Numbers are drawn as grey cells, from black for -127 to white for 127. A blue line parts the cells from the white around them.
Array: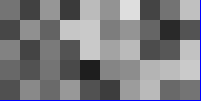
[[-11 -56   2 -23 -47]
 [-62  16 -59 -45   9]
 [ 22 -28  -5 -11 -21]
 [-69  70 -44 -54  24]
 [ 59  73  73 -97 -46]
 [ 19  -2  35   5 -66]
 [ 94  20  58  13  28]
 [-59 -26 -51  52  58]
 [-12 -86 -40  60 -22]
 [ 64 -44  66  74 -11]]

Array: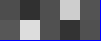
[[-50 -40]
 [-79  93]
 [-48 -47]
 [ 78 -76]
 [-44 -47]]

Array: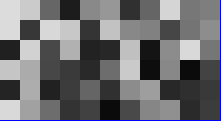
[[  92   91  -95   69  -91   89]
 [  75  -72   82   43   45   33]
 [ -25   88  -55  -56  -94  -18]
 [ -99   72   49  -69  -67  -76]
 [   9  -75  -93  -86  -26  -62]
 [  23   66  -88  -18  -79 -116]
 [ -79    8   64   74   12  -54]
 [ -26    1 -107 -114   30    6]
 [  85  -57   12    8  -87   16]
 [  -8  -11   89 -116  -80  -85]
 [  -1   13   -9  -60  -70  -67]]

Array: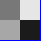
[[  -7   39]
 [ 102 -100]]

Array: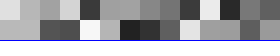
[[ 96  57]
 [ 55  58]
 [ 34 -43]
 [ 84 -49]
 [-69 119]
 [ 32  53]
 [ 34 -93]
 [  7 -77]
 [-11 -32]
 [-68 100]
 [107  31]
 [-86  29]
 [ -7 -33]
 [-31  26]]

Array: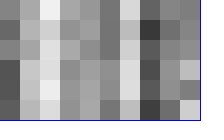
[[  4 -23   2 -43 -42 -34]
 [ 41  52  37  71  66  56]
 [112  80  96  94 109  92]
 [ 39  19  41  14  22  18]
 [ 23  30  14  31  37  40]
 [-10 -11 -11  16  12  -9]
 [ 88  60  80  92  93  62]
 [-28 -70 -37 -50 -38 -64]
 [  5 -15   4  18  15 -17]
 [ -1   5  14  61  -1  78]]

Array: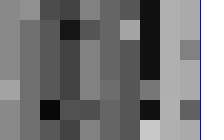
[[   9    9    9    9   35    9    9]
 [  16  -16  -16  -16  -16  -16  -16]
 [ -51  -39  -39  -39  -39 -119  -39]
 [ -61 -105  -61  -61  -61  -46  -61]
 [   1  -42    1    1    1  -48    1]
 [ -26  -26  -26  -26  -18  -26  -26]
 [ -41   36  -41  -41  -41  -41  -41]
 [-111 -111 -111 -111   -8 -111   72]
 [  48   48   48   48   47   48   48]
 [  42   42    1   42   42  -30   42]]
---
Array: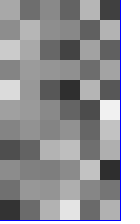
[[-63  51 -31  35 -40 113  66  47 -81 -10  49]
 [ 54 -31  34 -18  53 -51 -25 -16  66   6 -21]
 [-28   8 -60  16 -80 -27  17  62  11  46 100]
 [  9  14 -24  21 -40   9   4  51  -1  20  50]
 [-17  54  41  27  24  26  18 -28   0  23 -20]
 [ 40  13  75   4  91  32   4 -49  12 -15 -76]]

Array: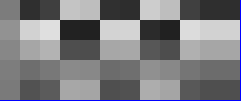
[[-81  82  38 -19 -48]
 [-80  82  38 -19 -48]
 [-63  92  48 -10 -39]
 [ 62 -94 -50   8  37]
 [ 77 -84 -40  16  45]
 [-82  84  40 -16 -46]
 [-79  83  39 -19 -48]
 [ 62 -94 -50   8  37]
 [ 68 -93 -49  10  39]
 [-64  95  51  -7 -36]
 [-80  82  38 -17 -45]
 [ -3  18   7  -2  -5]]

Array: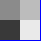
[[ 60 106]
 [ 11 -70]]

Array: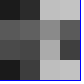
[[  67  -37  -64   66]
 [  63   10   43   62]
 [ -84  -31  -57  -66]
 [-100  -38  -53 -101]]

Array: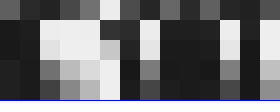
[[ -47  110  110   64   14]
 [ -94  -93 -103 -103 -103]
 [ -89  109  102   -1  -56]
 [ -31  -93  -98 -103  -98]
 [ -85  -96 -100 -100 -100]
 [ -24  -96 -100 -101  -97]
 [ -89  108  101   -4  -58]
 [ -51  -83  -91 -103  -99]
 [ 108  -76   71  110  110]
 [ -14  109  110   90   55]
 [ -55  110  110   59    8]
 [ -92  109   98  -14  -62]
 [ -85  -97  -99 -100 -100]
 [ -32 -101 -102  -95  -95]]

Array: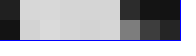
[[-108  -90]
 [-107  -66]
 [ -83   -2]
 [  85   86]
 [  85   83]
 [  85   86]
 [  88   90]
 [  87   83]
 [ -95 -108]]
